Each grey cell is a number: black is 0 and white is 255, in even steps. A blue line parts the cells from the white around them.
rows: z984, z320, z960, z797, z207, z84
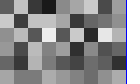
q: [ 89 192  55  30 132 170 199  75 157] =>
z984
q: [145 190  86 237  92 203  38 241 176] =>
z960

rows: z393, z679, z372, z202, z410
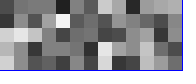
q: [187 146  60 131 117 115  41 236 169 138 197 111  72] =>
z202
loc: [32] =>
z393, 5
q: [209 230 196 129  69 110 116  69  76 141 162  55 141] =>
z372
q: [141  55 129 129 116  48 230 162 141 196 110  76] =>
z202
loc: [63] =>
z410, 5

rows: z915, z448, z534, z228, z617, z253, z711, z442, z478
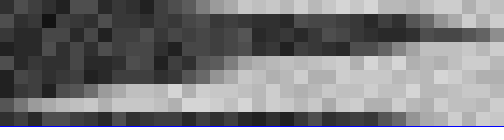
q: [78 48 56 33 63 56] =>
z228
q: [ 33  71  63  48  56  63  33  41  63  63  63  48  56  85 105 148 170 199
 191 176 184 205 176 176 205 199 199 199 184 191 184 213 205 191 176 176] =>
z253
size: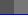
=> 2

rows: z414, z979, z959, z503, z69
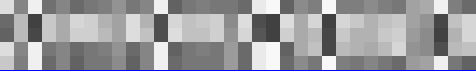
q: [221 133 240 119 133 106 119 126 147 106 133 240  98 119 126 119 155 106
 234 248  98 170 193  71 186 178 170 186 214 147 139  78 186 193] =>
z503
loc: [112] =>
z414, 4
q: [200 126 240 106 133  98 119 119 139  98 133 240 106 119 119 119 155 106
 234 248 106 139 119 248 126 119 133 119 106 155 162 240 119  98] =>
z69
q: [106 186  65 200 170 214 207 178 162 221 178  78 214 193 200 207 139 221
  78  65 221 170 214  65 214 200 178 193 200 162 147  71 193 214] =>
z979
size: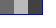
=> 3

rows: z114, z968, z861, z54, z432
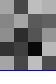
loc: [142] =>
z861, 1
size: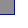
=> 1
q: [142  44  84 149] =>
z861
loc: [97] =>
z968, 4

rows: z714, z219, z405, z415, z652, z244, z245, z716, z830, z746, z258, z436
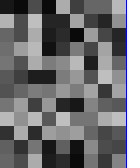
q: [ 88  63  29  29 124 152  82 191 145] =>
z244
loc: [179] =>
z219, 1
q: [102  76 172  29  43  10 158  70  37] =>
z405
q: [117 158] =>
z716
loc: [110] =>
z415, 1
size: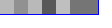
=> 7

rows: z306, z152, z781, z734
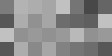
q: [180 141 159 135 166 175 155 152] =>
z781
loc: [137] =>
z734, 3
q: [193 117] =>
z306
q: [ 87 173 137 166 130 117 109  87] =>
z734

